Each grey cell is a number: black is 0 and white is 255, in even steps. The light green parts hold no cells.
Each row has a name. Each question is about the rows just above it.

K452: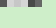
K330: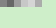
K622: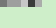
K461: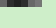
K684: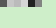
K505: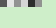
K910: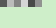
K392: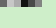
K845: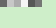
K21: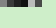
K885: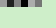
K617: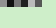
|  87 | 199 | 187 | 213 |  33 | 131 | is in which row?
K684
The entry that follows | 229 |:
| 146 |

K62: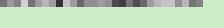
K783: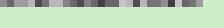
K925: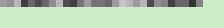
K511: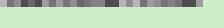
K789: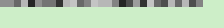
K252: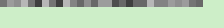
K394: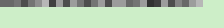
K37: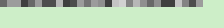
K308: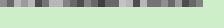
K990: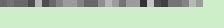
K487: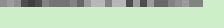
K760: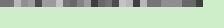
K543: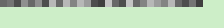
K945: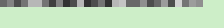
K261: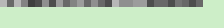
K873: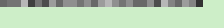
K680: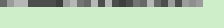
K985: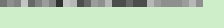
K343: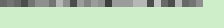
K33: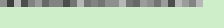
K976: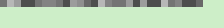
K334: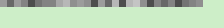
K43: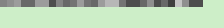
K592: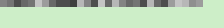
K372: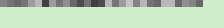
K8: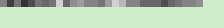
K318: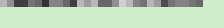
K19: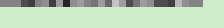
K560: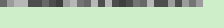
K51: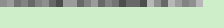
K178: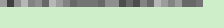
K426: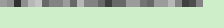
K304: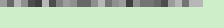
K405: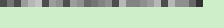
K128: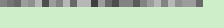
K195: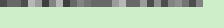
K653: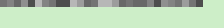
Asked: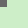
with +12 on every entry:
| 116 |
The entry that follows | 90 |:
| 131 |
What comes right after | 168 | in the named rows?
| 183 |
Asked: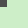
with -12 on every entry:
| 65 |
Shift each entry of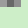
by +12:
| 168 | 116 | 155 |

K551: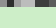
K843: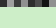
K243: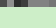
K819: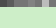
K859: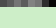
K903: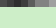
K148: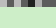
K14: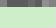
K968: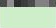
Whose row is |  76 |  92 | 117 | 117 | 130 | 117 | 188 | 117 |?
K819
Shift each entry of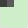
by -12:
| 49 | 80 |
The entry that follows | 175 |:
| 92 |
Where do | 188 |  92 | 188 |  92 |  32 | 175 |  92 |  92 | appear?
K148
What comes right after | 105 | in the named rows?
| 92 |

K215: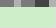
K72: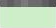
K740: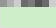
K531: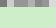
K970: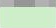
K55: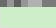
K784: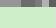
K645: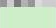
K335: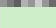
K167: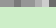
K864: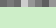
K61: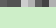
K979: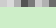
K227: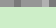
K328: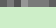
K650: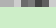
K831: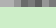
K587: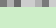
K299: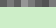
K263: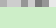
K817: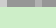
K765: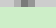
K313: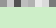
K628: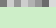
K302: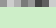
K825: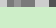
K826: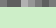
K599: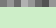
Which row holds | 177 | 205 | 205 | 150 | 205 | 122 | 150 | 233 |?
K263
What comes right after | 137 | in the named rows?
| 150 |
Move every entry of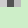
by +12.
| 217 |  95 | 201 |
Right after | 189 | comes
| 177 |

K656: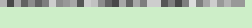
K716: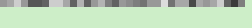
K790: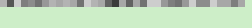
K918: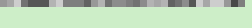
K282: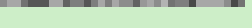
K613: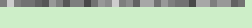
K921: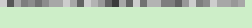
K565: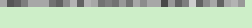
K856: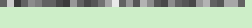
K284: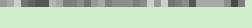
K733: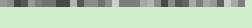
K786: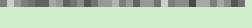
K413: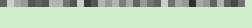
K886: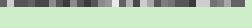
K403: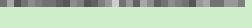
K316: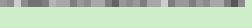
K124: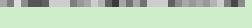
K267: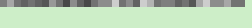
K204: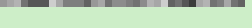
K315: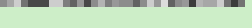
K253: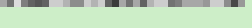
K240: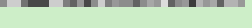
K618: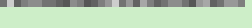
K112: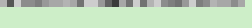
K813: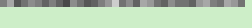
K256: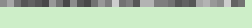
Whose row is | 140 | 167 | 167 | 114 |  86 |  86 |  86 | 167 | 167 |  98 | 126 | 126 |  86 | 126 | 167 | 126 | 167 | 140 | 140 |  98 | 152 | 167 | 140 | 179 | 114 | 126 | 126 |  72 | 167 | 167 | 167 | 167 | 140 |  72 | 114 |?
K282
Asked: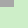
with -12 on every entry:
| 155 | 155 |
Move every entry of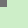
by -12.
| 102 |
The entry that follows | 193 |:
| 140 |
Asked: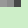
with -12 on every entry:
| 140 | 128 |  60 |
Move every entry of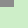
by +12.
| 152 | 152 |

